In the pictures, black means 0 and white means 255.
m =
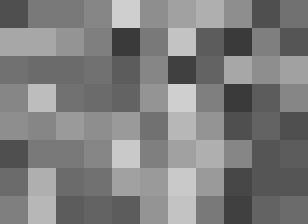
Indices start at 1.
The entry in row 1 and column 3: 121
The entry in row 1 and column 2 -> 121
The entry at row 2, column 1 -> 167
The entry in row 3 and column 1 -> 113
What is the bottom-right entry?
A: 107
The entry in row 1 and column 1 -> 79
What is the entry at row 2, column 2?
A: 167
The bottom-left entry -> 127

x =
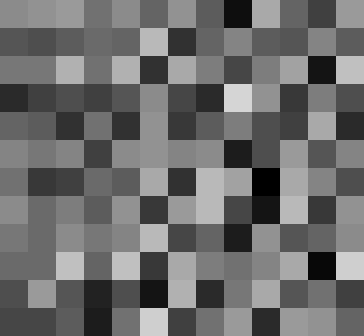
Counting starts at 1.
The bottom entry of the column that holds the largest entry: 154
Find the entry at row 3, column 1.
119
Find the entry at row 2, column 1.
85
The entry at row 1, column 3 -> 154
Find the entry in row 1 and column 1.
139
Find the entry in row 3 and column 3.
177
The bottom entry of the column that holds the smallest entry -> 42
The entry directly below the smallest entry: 20
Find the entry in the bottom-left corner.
70
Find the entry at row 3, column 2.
119
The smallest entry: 0
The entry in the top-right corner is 154
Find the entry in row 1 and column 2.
146
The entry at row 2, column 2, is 78
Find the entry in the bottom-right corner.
100
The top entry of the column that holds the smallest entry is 169
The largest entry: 213
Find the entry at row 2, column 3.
92
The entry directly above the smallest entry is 78
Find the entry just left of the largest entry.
42

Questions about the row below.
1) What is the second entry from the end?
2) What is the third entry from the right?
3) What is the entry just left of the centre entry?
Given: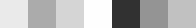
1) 148
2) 49
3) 213

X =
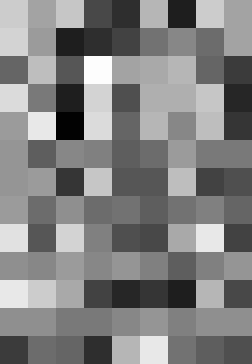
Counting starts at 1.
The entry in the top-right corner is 163
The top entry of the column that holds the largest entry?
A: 72
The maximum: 253
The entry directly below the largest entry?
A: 211
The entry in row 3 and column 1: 101
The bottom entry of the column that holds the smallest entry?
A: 101
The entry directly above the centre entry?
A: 94
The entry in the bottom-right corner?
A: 79
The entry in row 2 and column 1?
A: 211
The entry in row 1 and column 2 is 163
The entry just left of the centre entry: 198
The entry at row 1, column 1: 204
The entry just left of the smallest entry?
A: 232
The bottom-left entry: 59
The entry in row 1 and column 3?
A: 198
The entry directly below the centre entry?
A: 114
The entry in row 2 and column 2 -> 155
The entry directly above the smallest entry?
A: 30
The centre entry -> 86
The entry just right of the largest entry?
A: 163
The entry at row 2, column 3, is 30

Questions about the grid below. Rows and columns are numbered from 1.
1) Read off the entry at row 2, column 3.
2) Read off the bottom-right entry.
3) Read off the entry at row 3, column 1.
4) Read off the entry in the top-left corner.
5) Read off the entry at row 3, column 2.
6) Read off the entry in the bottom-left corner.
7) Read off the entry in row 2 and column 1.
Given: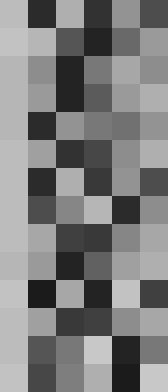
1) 85
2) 200
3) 182
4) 188
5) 141
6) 194
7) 194

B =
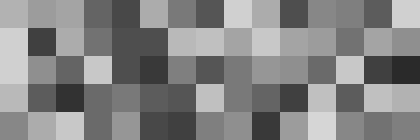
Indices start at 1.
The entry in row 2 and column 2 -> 64
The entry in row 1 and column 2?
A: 156
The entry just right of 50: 106
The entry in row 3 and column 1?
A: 208
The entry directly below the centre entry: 192
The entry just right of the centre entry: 121
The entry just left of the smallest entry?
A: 64
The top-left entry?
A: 178
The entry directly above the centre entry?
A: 192
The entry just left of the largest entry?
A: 156
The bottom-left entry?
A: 135
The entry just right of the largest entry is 135
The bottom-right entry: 127
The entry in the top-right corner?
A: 208
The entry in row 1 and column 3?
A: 164
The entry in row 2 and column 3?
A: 172
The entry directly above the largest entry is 192
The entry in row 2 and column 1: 208
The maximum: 214
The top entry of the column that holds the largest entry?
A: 135
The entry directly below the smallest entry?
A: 178

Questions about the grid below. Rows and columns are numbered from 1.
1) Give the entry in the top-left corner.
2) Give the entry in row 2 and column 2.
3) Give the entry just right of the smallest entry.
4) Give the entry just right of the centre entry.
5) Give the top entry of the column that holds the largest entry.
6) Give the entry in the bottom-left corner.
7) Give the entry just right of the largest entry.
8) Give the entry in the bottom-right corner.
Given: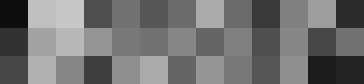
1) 13
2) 163
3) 191
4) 101
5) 199
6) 71
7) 79
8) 35
